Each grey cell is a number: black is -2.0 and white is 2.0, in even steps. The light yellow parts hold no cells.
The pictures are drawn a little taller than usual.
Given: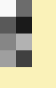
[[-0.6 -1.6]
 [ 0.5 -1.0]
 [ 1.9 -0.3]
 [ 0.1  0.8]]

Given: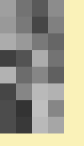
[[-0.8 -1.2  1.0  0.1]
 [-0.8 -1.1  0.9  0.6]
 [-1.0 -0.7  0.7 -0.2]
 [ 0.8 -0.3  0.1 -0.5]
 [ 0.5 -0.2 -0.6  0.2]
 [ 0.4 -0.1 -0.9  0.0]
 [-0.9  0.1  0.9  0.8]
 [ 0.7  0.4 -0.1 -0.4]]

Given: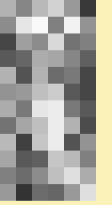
[[ 0.4 -1.2 -0.3 -0.4  0.4  1.5]
 [ 0.9 -1.0  1.1  1.7 -0.7  0.3]
 [ 0.8 -0.7  0.8 -0.3 -0.1 -0.9]
 [ 0.6 -0.6 -0.5  1.1  0.9  0.0]
 [-0.6 -0.4  0.7  0.6  0.1 -0.5]
 [ 0.0 -0.3  0.2  1.0  1.5  0.7]
 [ 0.7 -0.1  1.6  1.7 -0.1 -0.6]
 [ 0.8  0.1  0.9  1.3  0.4 -1.1]
 [ 0.3  0.4  1.0  1.2 -0.6 -0.9]
 [-0.9  0.5  0.2  1.4 -0.2  0.0]
 [-0.2  0.6  1.0  1.7  0.8 -0.8]
 [ 0.2  1.6  1.9  0.0  1.8  0.3]]

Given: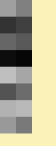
[[-1.8 -1.9]
 [-1.2 -1.0]
 [-0.4 -0.6]
 [-0.7 -0.3]
 [ 0.4 -0.1]
 [ 0.5  0.0]
 [ 1.0  0.6]
 [ 0.8  0.9]]

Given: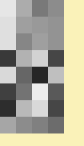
[[ 1.4 -0.4 -1.4  1.0]
 [-1.0 -0.2  1.7 -0.6]
 [ 1.5  0.1  0.5  0.3]
 [ 0.6  0.2  0.0 -0.3]
 [ 1.5  0.5  0.4  0.3]
 [ 1.6  0.7 -0.1  0.2]
 [-1.1  0.8  1.3 -0.9]
 [-1.3  0.9  1.4 -0.9]]

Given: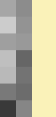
[[ 1.0 -0.4]
 [-0.1 -0.3]
 [ 0.9 -0.2]
 [-1.1  0.1]
 [ 0.6  0.2]
 [ 1.2  0.3]
 [ 0.5  0.4]]

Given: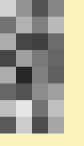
[[ 0.7 -1.4  0.0 -0.5]
 [ 0.7 -0.9 -1.0 -0.3]
 [-0.4 -0.7  0.2  0.5]
 [ 1.3  0.3 -0.7  0.1]
 [-0.9  0.5 -0.1 -0.4]
 [-0.2  0.8  0.0  0.9]
 [-0.6  1.2 -0.8  0.6]
 [ 1.0  1.6 -0.2  1.0]]

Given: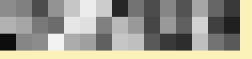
[[ 0.2  0.0 -0.8  0.3  1.1  1.7  1.2 -1.4 -0.2 -0.8  0.1 -0.7  0.6 -0.4
  -1.1]
 [-1.8  0.1  0.2  1.8  0.7  0.5 -0.5  1.1  1.0 -0.6 -1.1 -1.3  1.0 -0.2
  -0.6]
 [ 0.8  0.6 -0.1 -0.3  1.6  1.5  0.0  0.9  0.4 -0.9  0.4 -0.5  1.3 -1.0
  -1.5]]
